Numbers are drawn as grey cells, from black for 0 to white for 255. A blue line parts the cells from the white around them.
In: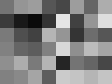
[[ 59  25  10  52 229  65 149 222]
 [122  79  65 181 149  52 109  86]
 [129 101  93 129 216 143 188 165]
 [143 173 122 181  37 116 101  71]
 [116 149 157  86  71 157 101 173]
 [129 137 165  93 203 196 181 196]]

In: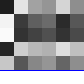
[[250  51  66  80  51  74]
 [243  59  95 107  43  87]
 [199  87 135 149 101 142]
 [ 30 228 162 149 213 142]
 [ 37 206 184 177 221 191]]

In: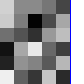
[[203 125   3  75 167]
 [112  83  48 153 190]
 [239  96  54 197  42]
 [ 34 146 131  89 183]
 [209 138 138 118  69]
 [ 18 167 232 104  62]]

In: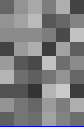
[[ 81  81  52 180 202  60]
 [155  87  73 194 110 139]
 [180 110  95 117 147 102]
 [147 117 102 155 125 174]
 [ 95 117 110 162 131 110]
 [139 139 139 125  73 194]
 [102 147 168 125 174  67]
 [ 67 155 174  60 162  95]
 [147 162 186  87 102 131]]

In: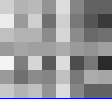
[[154 112 139 133 192 120 172 166]
 [154 166 160 160 172 154 147 160]
 [192 179 179 139 214 139 105 112]
 [207 179 185 147 221 133  98  98]
 [200 179 192 147 221 133  98  98]
 [236 154 207 112 207 120  85  58]
 [244 126 214  91 221  77 120  42]]

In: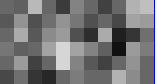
[[ 72 111  53  39 103 124 103 103 178 139 103]
 [103 155  65 103 214 131  88  65 103 147 103]
 [ 88 147  80 111 147 118  80 103  72 163 155]
 [103 171  88 139 155  80  45 171  31  53 111]
 [118  96 103 163 214 163 131  96  17 155 124]
 [103  96 185 103  59 131 103  65 103 178 191]]
